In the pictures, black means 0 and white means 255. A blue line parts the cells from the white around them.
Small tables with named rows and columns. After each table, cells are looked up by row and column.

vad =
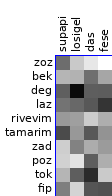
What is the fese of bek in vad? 166
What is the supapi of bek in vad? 181
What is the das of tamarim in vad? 88
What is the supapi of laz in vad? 115
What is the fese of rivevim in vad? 174
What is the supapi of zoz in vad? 109
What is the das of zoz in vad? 231
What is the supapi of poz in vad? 209
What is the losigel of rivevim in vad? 159
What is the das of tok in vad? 43
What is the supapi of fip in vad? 127
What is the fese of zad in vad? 155
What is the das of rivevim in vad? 204
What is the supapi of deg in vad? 95
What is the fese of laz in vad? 52

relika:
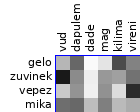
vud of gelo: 182
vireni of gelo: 130
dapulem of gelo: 103
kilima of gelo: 75
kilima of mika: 186
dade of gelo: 250
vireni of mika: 172
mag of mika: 127
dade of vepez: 240
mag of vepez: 145
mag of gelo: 228
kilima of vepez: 220
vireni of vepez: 43
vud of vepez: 201
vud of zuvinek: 25
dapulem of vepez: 147
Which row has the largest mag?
gelo

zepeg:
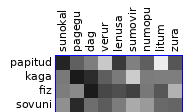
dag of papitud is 126
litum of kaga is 126
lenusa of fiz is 79
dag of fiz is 27
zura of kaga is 126
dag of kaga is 44
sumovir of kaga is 204
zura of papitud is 86
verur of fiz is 71
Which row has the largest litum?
papitud

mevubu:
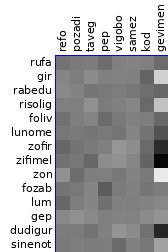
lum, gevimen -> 136
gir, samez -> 129
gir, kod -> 100
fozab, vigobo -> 123
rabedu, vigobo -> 125
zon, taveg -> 126
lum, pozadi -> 125
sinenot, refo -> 120
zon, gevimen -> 234
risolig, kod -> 105
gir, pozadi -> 125
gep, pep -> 127
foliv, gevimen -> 104
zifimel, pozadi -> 119
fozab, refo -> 116
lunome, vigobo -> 117
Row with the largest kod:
gep

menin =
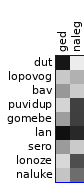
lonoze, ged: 216
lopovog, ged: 200
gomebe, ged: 157
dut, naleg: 236
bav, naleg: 203
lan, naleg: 40
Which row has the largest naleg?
dut

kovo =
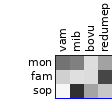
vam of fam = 208
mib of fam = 223
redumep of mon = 162
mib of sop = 48
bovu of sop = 164
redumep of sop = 199
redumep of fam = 70
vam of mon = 115
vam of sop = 247
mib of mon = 128
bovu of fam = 220
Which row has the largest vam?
sop

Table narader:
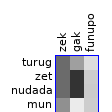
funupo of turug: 221
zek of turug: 107
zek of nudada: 107
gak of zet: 51
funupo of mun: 205
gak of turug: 159
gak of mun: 235
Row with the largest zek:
mun

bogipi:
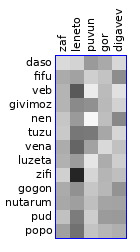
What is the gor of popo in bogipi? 182
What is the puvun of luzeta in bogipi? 229
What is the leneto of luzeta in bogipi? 155
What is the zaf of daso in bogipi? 218
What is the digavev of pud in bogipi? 154
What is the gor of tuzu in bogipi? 167
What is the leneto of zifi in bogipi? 37
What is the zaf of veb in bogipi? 180
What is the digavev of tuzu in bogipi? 214
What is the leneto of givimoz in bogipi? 138
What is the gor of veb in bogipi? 187
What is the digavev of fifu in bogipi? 141
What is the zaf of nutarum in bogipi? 168
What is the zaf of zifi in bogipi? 208
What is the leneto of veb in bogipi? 89
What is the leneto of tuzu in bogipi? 119
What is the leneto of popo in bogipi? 113
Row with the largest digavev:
veb

